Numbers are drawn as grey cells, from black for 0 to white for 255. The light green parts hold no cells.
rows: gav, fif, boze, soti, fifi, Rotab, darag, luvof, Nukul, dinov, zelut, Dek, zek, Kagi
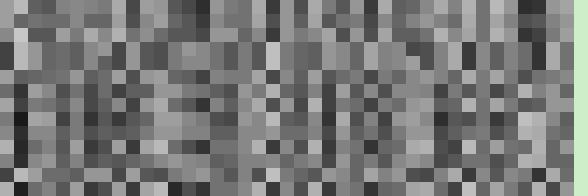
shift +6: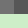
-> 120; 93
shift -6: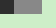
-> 40; 130; 130
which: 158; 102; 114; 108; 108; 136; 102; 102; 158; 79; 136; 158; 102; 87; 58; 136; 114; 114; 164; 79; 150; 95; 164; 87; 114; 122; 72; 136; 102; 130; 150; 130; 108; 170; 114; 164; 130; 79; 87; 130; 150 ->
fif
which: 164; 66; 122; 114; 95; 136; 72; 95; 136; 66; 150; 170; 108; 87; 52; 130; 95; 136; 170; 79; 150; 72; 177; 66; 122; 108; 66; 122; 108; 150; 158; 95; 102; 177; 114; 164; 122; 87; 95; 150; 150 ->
luvof
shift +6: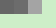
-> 108; 114; 170
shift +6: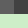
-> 101; 72

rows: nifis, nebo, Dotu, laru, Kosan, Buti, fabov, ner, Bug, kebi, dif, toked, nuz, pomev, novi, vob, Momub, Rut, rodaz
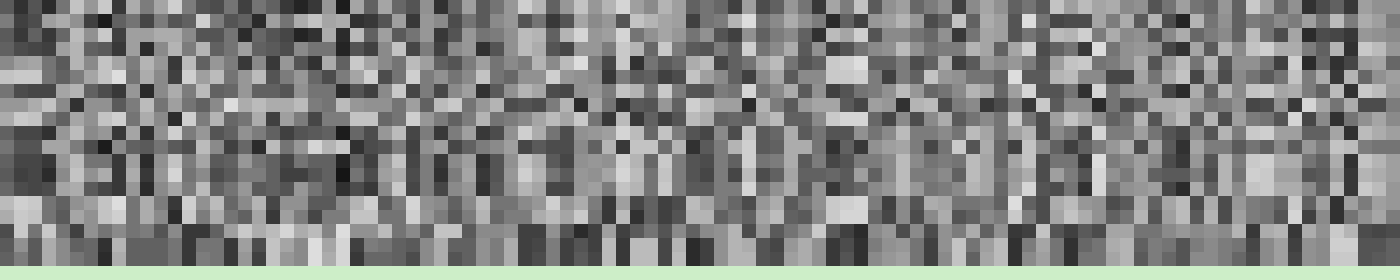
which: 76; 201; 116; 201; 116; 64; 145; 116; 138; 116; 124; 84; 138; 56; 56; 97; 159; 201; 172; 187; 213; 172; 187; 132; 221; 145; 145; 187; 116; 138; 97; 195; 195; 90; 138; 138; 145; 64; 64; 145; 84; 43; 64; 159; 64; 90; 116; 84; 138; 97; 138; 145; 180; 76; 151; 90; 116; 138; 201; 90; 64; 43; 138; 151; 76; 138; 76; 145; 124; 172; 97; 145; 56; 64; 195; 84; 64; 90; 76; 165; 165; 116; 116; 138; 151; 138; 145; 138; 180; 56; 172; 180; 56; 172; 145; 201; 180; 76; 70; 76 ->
Momub
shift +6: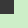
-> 62
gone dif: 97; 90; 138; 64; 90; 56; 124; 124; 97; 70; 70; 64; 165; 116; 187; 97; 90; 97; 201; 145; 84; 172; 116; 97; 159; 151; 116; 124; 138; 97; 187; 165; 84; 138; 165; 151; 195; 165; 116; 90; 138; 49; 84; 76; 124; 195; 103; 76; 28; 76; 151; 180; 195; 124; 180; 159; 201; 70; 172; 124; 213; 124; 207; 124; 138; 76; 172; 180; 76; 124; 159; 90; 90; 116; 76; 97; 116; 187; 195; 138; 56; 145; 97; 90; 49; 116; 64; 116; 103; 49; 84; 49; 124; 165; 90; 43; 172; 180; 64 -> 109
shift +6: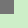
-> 122
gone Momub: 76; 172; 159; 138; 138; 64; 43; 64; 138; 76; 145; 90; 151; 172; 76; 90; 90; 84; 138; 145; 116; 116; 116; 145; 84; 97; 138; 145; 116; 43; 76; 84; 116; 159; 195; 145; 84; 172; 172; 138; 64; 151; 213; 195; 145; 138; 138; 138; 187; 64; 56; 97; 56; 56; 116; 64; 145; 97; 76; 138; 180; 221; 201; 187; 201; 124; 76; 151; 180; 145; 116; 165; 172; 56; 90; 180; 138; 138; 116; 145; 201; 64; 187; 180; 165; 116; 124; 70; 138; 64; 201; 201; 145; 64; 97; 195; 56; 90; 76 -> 132
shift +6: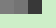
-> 130; 122; 62

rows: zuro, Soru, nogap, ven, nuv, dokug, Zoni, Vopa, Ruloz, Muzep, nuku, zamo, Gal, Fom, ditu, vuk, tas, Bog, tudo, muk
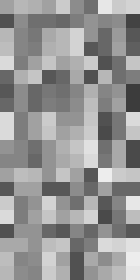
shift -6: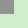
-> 141
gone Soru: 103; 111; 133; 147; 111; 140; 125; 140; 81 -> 67
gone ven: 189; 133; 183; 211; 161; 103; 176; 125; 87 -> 95
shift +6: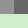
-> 153; 109
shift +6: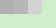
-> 182; 189; 217
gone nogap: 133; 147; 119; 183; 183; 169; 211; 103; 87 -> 154
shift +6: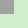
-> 167

